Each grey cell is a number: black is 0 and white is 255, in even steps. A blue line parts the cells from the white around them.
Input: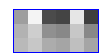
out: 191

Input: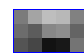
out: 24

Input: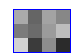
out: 141

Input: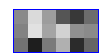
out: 43

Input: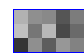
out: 151

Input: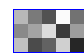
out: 208

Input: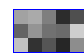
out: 38

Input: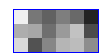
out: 188
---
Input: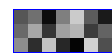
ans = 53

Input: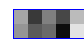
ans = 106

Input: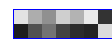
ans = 115

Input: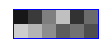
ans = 141

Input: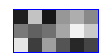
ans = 113

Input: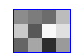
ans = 249
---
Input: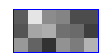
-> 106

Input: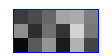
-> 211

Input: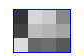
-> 180

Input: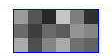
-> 148

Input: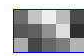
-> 223

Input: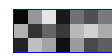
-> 210

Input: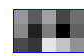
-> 1

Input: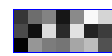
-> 35

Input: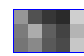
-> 67

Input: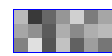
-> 174
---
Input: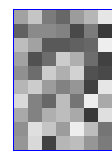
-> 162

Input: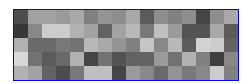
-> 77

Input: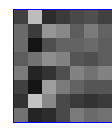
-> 65

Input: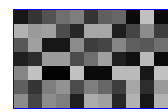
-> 23

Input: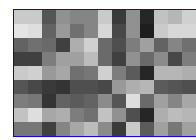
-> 202
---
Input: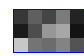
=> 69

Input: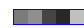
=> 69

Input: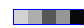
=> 86

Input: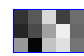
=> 217

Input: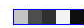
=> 48

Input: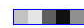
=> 94

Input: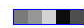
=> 211
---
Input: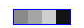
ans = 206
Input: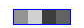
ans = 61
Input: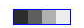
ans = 176
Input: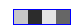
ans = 228
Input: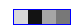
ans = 166
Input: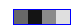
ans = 138
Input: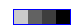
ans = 62
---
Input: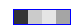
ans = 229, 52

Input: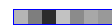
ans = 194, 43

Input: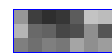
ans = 195, 46

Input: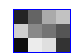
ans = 236, 14

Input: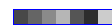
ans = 204, 45

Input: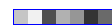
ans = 241, 52

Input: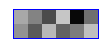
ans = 198, 8
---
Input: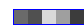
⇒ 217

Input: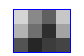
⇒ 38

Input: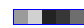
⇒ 35

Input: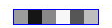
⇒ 247

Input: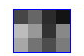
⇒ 115

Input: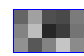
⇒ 131

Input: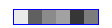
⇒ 162

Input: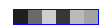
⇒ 55

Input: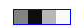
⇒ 14
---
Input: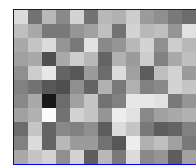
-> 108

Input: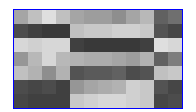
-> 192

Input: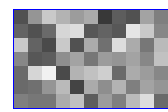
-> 106

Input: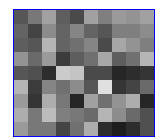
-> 154

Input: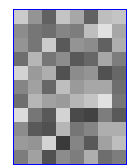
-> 140
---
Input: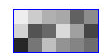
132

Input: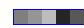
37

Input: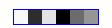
108

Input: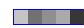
170

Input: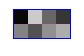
145

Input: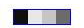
197

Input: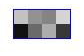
172

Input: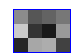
173
